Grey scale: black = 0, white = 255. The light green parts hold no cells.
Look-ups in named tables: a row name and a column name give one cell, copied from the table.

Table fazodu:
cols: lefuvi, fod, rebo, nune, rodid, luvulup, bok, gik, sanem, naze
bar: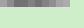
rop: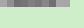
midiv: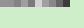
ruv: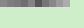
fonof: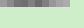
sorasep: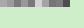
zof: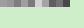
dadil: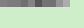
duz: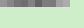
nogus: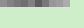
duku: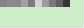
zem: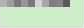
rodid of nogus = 129
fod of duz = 134
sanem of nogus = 158
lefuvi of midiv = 147
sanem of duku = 96
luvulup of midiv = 211
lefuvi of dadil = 129
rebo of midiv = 131
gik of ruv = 136
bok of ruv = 117
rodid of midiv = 122
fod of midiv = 146
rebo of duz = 117
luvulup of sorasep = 211
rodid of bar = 128
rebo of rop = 112

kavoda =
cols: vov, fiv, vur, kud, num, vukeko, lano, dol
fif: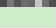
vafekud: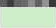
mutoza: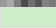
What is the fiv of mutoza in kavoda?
170
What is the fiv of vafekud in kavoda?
62
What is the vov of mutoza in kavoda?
153
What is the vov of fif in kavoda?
73
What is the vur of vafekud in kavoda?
98
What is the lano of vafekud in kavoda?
146
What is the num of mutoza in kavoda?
112
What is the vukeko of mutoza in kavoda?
86
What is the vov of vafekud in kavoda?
95
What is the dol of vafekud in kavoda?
56
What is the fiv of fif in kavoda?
120
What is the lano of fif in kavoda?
111
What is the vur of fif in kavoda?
85
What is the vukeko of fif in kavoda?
197
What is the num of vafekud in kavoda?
140
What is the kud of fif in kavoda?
108
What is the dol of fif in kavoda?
79
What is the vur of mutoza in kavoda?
125
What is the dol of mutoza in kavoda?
121

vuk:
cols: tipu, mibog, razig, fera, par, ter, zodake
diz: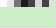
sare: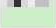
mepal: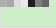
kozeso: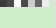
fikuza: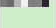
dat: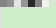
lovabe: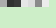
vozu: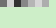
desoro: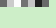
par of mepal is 30
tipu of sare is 228
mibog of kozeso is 73
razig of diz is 117
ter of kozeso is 101
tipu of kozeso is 58
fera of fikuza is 241
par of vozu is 181
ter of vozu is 214
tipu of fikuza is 123
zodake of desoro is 105
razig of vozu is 50
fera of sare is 216
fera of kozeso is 74
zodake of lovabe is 236
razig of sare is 50
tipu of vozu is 112
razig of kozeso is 253
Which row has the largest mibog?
diz

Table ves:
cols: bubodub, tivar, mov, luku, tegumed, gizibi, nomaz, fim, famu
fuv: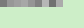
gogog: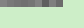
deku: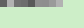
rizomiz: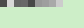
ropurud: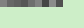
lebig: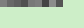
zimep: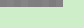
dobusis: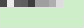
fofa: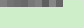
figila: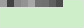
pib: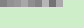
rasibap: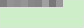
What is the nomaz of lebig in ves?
68
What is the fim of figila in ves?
96
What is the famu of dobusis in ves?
221
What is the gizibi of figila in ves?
114
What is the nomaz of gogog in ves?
95
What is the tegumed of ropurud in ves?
110
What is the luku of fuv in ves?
167
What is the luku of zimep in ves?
133
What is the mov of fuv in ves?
159
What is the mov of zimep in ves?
127
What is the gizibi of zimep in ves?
127
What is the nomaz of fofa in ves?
95
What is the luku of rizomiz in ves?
104
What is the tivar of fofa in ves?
115
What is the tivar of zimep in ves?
132
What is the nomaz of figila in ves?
112
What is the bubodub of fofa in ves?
128
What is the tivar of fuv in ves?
151
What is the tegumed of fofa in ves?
120
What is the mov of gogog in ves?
116
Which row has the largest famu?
dobusis

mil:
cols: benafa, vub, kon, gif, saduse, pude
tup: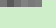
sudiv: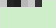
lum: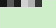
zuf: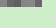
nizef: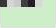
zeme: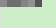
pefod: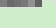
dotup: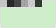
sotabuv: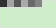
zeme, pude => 84
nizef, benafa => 55
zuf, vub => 104
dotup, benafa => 196
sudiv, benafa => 199
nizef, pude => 215
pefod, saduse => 145
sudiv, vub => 37
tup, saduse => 121
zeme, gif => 132
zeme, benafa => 138
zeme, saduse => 145
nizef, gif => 63
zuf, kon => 96
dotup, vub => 40
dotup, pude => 55
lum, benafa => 21
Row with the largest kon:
nizef

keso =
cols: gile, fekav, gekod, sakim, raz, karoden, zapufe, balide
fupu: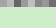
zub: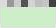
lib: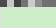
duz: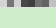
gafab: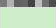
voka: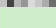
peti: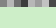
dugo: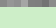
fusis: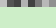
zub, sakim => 83
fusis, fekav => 84
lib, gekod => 66
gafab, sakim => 100
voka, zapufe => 172
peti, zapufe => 194
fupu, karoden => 135

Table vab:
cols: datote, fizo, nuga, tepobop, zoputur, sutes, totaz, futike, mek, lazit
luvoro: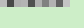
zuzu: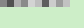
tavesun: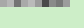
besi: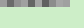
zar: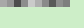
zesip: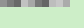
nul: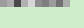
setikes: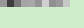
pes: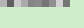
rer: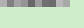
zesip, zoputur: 167
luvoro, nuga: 176
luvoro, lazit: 196
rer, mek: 185
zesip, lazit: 171
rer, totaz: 112
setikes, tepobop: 164
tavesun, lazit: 156
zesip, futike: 189
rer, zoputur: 103
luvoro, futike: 178
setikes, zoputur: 168
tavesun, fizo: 183

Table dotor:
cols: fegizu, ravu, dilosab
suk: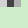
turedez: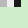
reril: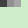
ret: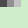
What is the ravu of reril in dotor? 145
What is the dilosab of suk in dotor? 177
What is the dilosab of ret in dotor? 195
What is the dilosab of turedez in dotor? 26
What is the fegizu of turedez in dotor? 185
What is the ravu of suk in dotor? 67
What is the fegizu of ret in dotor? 75
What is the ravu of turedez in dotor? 238
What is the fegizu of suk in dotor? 209
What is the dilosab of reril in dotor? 166
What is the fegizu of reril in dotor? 64
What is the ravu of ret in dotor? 145
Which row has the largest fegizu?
suk

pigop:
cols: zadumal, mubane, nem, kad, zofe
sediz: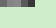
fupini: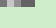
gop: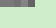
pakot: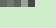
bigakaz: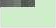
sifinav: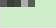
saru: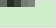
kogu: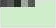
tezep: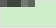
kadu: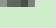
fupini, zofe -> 99
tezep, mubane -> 67
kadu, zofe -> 128
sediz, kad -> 89
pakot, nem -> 98
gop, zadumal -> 121
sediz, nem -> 137
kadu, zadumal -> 147
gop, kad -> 132
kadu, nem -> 97

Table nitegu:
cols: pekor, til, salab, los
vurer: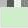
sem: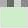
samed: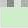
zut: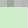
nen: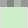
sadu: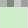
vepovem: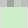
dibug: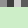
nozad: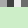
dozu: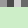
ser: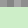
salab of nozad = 235
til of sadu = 134
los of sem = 138
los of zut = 182
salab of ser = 165
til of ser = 133
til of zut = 163
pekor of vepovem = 197
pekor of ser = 153
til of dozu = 75
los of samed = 176
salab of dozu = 208
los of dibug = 92
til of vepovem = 164
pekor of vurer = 186

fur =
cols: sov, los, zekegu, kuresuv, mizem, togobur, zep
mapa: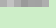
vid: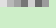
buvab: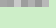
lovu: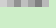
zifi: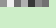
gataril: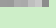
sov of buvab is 166
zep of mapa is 174
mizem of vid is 208
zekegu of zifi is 112
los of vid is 184
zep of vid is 156
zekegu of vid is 161
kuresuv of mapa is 154
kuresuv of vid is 118
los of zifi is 240
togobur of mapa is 162
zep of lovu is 185
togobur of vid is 106
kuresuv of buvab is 157

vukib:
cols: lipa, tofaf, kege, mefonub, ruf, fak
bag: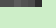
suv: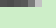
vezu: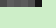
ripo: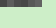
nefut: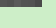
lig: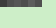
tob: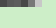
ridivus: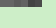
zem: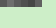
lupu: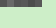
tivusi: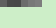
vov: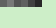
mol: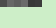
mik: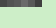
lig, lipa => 60
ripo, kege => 76
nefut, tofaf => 81
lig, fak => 79
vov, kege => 83
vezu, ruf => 80
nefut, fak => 73
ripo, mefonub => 71
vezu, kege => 87
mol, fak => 59
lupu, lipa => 84
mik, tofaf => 83
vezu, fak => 22
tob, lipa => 73
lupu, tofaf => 105
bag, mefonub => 82
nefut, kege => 90

